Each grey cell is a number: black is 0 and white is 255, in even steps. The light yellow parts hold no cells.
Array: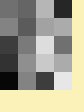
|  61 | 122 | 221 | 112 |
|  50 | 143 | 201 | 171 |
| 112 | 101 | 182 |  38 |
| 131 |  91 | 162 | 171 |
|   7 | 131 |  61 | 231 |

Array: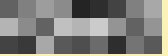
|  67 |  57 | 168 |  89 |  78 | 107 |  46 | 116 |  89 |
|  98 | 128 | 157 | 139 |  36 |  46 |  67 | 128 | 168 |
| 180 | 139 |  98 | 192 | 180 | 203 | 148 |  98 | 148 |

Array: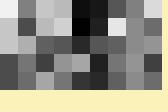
| 241 | 128 | 198 | 186 |  14 |  23 |  86 | 128 | 218 |
| 198 |  76 | 186 | 208 |   2 |  32 | 230 | 139 | 108 |
|  76 | 108 | 166 | 117 |  53 |  41 |  96 | 139 | 108 |
| 198 | 175 |  96 |  86 |  41 |  86 |  96 | 139 | 148 |
|  76 | 117 |  64 | 148 | 166 |  32 | 117 | 148 |  64 |

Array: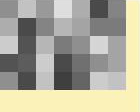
|  83 |  92 | 204 |  74 | 112 | 143 | 164 |
| 143 |  74 | 194 |  63 | 101 | 204 | 194 |
| 204 |  83 | 182 | 123 | 143 | 213 | 164 |
| 143 | 194 | 153 | 222 | 173 |  74 | 132 |
| 173 |  74 | 132 | 182 | 164 | 123 | 123 |

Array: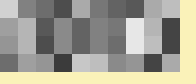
| 109 | 159 | 149 |  59 | 199 | 190 | 138 | 149 |  68 | 170 |
| 209 | 129 | 109 |  77 | 170 | 119 |  99 |  88 | 170 | 190 |
| 159 | 181 |  88 | 138 |  99 | 129 | 119 | 231 | 181 |  68 |
| 149 | 181 |  77 | 138 |  99 | 129 | 109 | 231 | 190 |  68 |

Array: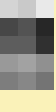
| 212 | 201 | 233 |
| 153 | 162 | 144 |
| 125 | 135 | 116 |
|  93 |  93 |  48 |
|  71 |  83 |  39 |

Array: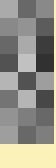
| 181 |  82 | 158 |
| 170 | 104 | 137 |
| 158 | 104 | 126 |
| 147 | 126 | 104 |
| 137 | 147 |  92 |
| 116 | 181 |  71 |
| 104 | 170 |  60 |
|  82 | 193 |  49 |
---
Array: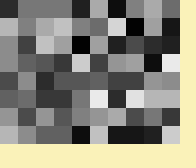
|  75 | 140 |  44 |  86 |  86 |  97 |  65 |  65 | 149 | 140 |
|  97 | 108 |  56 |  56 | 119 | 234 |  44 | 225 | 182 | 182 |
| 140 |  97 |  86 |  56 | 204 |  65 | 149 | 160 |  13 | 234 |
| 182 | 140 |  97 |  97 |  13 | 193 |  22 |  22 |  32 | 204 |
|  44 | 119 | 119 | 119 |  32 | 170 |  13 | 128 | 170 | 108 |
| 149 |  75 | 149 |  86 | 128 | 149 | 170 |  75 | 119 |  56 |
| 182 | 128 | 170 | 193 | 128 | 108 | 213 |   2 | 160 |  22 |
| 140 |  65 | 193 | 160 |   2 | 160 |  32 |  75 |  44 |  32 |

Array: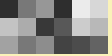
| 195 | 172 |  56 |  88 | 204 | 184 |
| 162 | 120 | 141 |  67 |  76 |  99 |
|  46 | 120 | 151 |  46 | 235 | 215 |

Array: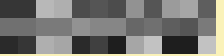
| 112 | 112 | 122 | 122 | 146 | 134 | 134 | 103 | 112 |  94 |  85 | 122 |
|  42 |  54 | 175 | 166 |  42 |  64 |  30 | 166 | 194 |  30 |  30 | 194 |
|  54 |  54 | 184 | 175 |  76 |  85 |  76 | 146 |  85 | 155 | 166 |  94 |

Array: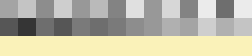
|  86 |  53 | 110 |  86 | 122 | 110 | 122 | 141 | 152 | 176 | 164 | 206 | 176 | 196 |
| 164 | 196 | 141 | 206 | 152 | 186 | 131 | 224 | 152 | 215 | 131 | 235 | 110 | 235 |

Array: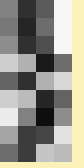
| 236 | 129 |  14 | 141 |
| 206 | 177 |  25 | 109 |
| 206 | 187 |  37 | 100 |
| 165 |  60 |  70 | 225 |
| 141 |  48 |  79 | 246 |
| 129 |  48 |  90 | 246 |
| 120 |  37 | 109 | 246 |
| 100 |  48 | 177 | 215 |
| 109 |  60 | 197 | 187 |

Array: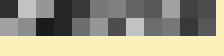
| 161 | 140 |  27 |  38 | 109 | 150 |  77 | 194 | 109 | 119 |  56 |  87 |
|  47 | 194 | 150 |  38 |  56 | 119 | 128 |  99 |  87 | 161 |  66 |  77 |
